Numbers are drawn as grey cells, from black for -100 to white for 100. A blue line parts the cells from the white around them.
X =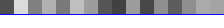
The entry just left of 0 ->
72
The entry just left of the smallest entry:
-33

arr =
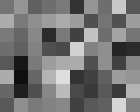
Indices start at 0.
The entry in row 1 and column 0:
35
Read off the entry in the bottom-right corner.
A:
2
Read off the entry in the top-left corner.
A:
-9
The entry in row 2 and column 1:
-20
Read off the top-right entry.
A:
-31
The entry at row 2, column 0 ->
-4
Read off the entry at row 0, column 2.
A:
-25
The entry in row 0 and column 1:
17
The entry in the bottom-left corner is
-31
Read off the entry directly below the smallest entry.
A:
-76
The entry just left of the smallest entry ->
35
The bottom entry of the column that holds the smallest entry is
12
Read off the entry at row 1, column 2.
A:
12
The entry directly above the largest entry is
35
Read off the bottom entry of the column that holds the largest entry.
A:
7
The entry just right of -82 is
-4
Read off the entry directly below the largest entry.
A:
47
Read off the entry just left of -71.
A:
12
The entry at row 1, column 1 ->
-4

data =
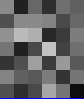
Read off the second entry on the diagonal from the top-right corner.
-43
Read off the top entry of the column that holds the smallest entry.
-25
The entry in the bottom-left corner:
-37
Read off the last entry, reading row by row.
-90
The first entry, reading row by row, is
8
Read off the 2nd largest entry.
47
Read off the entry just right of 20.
-31
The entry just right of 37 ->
-69
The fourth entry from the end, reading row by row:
-43
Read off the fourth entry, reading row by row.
-64
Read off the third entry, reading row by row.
-19
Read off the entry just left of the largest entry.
-43
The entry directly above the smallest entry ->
-8

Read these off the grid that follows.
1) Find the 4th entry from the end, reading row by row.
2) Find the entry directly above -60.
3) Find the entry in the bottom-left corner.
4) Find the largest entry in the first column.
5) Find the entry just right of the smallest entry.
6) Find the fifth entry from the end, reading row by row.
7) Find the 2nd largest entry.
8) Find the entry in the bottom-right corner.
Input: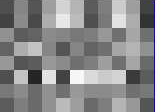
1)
-1
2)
-48
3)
-28
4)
19
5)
77
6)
-17
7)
82
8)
-33

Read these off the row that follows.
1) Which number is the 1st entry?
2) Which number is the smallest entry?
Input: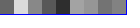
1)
-20
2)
-64

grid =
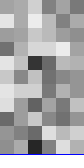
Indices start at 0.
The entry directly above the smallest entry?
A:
-17
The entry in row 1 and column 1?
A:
34
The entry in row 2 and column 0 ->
23
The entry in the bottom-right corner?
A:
40
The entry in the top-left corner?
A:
28
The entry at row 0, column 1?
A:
34
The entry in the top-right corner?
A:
-5
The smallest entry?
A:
-70
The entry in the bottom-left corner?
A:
12
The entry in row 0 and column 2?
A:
63

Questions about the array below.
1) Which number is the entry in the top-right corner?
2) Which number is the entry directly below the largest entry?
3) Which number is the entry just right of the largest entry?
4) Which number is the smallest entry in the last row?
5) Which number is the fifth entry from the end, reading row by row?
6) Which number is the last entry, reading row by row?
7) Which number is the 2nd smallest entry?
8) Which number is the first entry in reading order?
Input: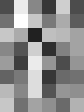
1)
-40
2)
34
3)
56
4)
-17
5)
-11
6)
40
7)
-63
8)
-40
